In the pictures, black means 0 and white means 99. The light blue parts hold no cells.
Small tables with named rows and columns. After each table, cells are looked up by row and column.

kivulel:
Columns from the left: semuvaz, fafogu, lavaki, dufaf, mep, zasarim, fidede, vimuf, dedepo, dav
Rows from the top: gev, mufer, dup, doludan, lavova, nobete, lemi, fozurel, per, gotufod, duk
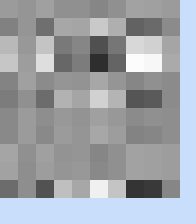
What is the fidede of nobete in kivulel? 70
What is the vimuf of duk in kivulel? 20
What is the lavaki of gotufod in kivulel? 61
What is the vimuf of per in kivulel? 63
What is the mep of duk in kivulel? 65
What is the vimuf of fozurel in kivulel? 51
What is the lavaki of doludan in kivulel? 86
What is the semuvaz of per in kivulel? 64
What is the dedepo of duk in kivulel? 22
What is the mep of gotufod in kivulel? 59
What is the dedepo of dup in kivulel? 81

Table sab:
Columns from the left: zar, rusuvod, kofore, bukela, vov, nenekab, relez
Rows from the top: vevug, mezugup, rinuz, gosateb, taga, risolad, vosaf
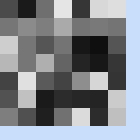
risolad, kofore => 10
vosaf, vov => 85
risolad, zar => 32
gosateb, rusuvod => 46
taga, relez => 20
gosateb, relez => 21
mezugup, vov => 45
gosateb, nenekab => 9
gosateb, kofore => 68
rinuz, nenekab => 6
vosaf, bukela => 44
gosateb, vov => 14
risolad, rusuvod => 75
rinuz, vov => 9
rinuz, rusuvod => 46
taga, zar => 26
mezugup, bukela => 66
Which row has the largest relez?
vevug

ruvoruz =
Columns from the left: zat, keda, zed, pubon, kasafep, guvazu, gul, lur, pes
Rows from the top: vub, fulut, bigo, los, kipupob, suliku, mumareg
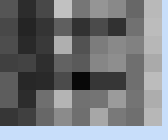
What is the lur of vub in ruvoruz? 40
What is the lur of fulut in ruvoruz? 44
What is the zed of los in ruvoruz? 18
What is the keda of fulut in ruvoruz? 14
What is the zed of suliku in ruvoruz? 43
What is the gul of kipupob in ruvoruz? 21
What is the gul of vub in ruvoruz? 53
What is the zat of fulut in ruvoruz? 28
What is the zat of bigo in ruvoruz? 30
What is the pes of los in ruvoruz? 66
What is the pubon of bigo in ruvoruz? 68
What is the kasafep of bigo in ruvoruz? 32
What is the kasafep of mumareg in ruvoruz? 43
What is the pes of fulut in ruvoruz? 73

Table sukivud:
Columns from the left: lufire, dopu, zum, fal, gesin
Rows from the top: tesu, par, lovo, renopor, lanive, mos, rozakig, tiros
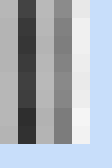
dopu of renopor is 23
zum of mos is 71
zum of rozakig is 69
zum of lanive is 72
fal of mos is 52
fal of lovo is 49
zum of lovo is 70
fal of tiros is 48
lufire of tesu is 71
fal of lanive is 53
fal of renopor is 51
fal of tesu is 54
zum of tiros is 70
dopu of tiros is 19
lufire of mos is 71
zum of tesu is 72
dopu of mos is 24
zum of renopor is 71

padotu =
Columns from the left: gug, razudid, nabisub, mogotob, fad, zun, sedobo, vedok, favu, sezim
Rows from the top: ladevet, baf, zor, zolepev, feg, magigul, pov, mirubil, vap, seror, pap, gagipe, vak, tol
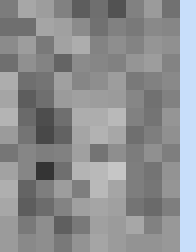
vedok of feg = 47
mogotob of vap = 50
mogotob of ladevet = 50
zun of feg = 55
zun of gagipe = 64
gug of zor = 54
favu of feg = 50
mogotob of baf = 62
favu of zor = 58
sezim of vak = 59
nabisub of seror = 20
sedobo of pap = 64
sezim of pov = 58
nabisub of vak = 55

